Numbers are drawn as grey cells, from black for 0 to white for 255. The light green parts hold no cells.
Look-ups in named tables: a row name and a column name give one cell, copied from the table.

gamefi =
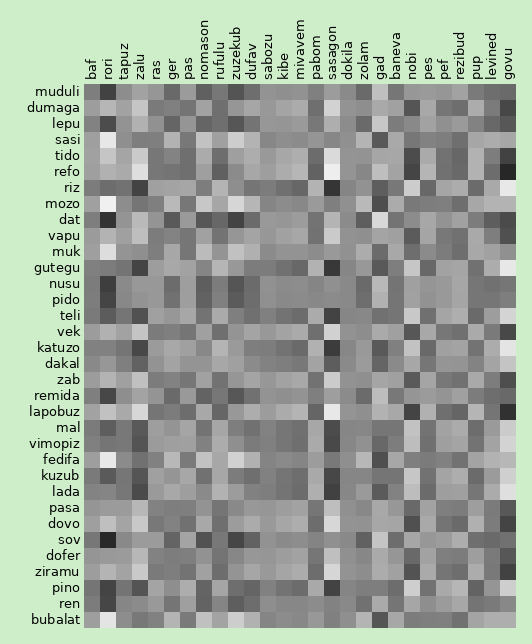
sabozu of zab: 151
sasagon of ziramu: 214
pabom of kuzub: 169
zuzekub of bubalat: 205
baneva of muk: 168
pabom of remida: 127

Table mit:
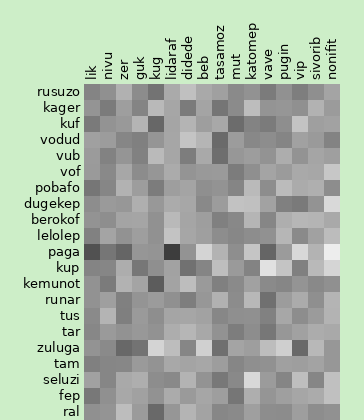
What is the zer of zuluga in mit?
104
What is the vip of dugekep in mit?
122
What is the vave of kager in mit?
148
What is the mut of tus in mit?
143
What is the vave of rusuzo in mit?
123
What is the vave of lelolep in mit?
145
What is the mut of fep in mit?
118
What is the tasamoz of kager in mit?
117
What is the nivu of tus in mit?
180
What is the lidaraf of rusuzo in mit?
170
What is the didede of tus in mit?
166
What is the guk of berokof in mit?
165
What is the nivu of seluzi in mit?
134
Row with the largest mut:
dugekep

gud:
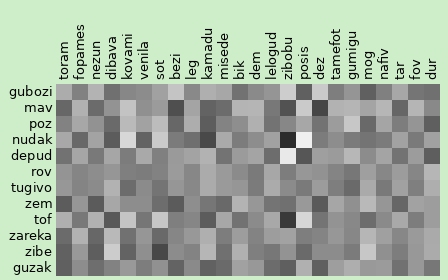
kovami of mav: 195
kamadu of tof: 92
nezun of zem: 91
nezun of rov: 141
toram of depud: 114
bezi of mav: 79

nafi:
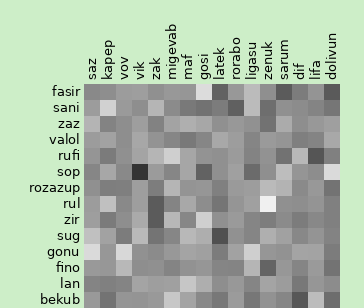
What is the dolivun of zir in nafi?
128
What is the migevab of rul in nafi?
132
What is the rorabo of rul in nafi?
149
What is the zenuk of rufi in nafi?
146
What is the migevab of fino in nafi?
132
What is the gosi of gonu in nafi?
160
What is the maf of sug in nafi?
184
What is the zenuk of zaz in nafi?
114
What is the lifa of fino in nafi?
154
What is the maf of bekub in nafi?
164
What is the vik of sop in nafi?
52
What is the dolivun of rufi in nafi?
128
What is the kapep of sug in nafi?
162
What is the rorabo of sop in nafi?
160
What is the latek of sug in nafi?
80
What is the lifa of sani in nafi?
132
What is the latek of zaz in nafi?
144
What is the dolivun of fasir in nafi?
90
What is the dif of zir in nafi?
124
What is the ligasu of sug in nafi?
133

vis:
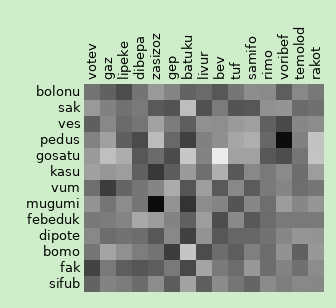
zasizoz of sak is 89
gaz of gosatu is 191
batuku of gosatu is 199
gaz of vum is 60
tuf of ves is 154
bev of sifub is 139
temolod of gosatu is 117
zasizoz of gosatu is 107
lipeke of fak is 93
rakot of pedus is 194
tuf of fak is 108
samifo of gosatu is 161
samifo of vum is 91
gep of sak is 83
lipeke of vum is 101
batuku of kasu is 154
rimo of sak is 145
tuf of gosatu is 161

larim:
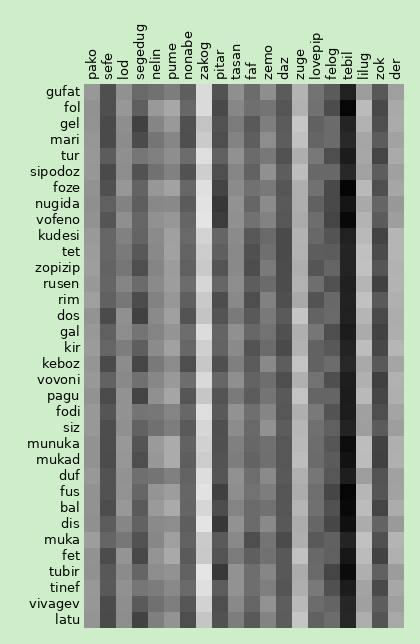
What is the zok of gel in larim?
79
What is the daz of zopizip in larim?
76
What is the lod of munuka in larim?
152
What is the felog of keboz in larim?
108
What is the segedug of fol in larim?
95
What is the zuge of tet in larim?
177
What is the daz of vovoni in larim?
78
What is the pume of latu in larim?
147
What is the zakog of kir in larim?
207
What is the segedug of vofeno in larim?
102
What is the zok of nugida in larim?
101
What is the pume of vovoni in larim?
153

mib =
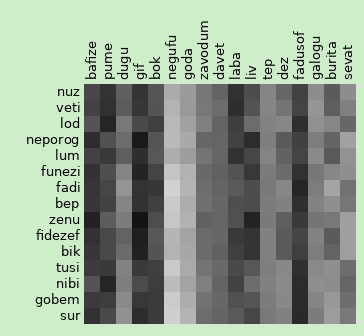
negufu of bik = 179
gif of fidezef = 31
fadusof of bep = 47
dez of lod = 135
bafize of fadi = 54
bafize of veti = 66
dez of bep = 129
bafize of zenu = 34
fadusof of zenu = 58
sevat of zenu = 159
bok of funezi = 68
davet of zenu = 101
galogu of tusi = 137
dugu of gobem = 138
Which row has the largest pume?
zenu

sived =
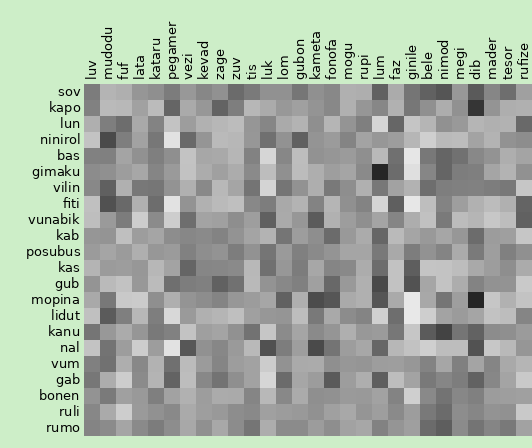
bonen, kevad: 157
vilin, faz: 162
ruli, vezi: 170
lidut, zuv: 191
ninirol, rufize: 141
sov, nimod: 85
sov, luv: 124

